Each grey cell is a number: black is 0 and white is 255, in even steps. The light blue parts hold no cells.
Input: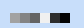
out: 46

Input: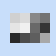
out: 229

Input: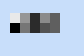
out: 95

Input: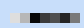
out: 79

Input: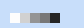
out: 37

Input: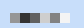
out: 130

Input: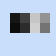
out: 12
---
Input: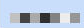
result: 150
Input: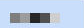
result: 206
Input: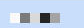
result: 164
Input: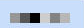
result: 183
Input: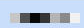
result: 241
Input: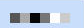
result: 203
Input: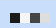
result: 222
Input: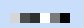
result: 4
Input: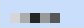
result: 87
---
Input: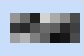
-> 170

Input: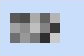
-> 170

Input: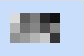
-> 123

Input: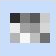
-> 124

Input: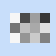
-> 75

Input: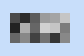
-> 155

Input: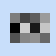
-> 70

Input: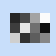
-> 73
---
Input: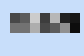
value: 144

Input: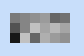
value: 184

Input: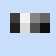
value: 80

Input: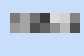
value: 187

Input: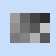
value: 88

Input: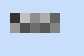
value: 88

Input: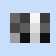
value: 222

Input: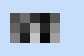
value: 38

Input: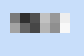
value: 143
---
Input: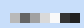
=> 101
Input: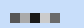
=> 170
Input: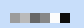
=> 186
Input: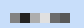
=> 35
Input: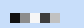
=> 140
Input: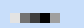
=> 115
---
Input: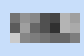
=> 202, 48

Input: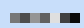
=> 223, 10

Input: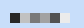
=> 235, 39

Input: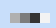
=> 243, 52

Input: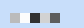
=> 252, 49

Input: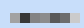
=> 203, 56

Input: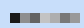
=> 195, 26
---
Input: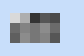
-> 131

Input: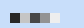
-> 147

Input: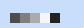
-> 245

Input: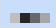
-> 104

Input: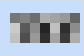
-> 58

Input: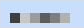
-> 126

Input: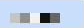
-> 19
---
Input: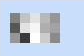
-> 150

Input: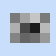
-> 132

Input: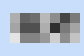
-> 228

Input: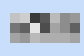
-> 163

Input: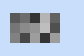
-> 129

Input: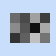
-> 51

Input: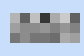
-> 118

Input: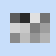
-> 137
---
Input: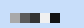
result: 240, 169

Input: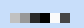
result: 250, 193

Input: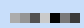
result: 202, 172

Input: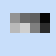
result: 207, 185

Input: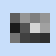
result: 213, 161

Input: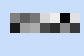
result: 237, 225

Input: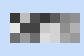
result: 231, 220
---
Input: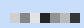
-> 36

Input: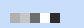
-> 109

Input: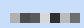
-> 215

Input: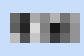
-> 127

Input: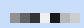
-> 239

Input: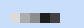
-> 141
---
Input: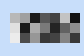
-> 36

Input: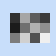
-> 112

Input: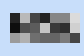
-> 58

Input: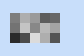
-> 136

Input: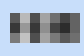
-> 68

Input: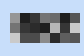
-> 183
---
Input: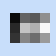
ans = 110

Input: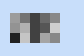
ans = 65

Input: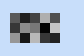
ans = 185

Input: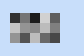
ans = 188

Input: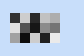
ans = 205

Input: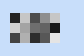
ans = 45

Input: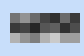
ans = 126

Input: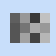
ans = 67

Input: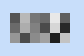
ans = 139
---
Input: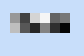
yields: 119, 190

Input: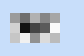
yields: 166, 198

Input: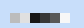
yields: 247, 188

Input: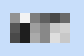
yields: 105, 73

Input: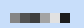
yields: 28, 133

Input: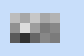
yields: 179, 90

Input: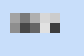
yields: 204, 142
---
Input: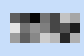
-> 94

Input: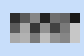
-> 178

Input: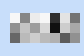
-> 186

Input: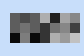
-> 125

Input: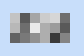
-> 121

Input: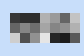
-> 80
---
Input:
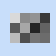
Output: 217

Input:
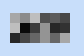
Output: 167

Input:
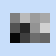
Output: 127

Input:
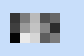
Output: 53

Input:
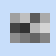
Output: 160

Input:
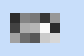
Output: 44

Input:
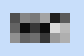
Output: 79

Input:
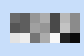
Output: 106

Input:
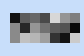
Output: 18
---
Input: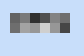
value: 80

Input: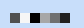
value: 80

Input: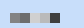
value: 131

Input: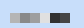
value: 137

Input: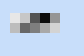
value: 103

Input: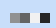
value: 145
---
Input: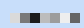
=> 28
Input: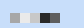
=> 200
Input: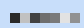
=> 66
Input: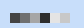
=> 166
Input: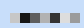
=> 94
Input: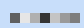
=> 176
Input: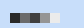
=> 64
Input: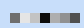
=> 195
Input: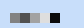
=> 162
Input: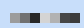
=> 40
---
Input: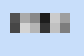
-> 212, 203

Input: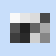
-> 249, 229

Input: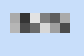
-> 226, 215

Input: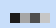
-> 198, 166

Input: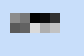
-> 218, 194

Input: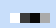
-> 255, 170
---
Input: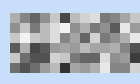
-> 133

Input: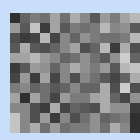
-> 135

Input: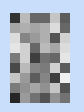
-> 145

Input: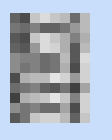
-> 98

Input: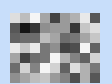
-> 177
